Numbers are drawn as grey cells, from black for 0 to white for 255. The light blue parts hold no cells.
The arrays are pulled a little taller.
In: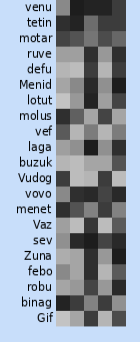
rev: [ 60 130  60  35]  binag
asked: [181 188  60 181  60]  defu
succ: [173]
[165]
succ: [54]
[188]
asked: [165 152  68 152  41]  robu

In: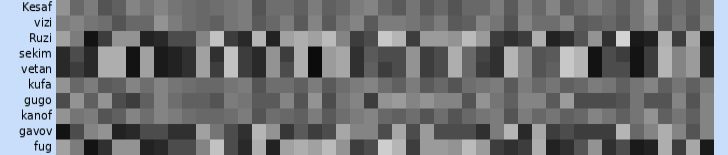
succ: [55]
[90]
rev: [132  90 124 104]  vizi
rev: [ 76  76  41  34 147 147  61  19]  Ruzi
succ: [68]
[48]
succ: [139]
[90]
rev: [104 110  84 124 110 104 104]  kanof

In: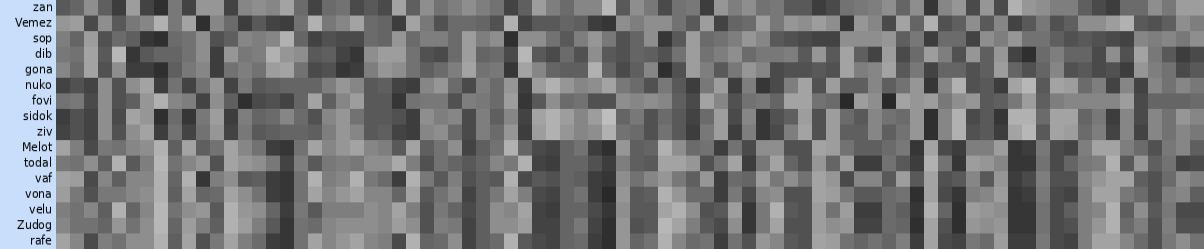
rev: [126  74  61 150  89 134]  vaf
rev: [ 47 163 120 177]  Vemez
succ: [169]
[126]

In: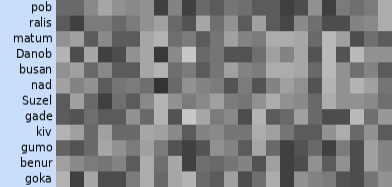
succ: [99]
[83]
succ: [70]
[137]
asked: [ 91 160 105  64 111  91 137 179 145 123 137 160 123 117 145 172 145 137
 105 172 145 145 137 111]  Suzel

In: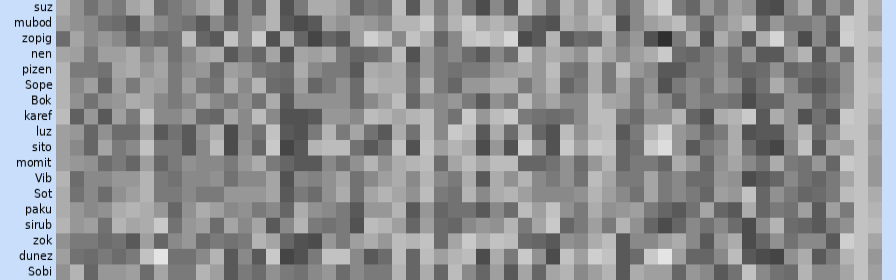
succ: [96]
[151]
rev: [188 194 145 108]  Sope
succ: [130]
[145]
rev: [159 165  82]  nen
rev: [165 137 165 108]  sirub

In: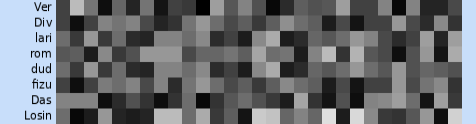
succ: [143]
[109]
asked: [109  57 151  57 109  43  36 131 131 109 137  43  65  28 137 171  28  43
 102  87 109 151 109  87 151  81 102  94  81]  dud
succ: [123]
[109]

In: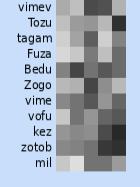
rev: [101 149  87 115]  vime
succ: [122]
[191]

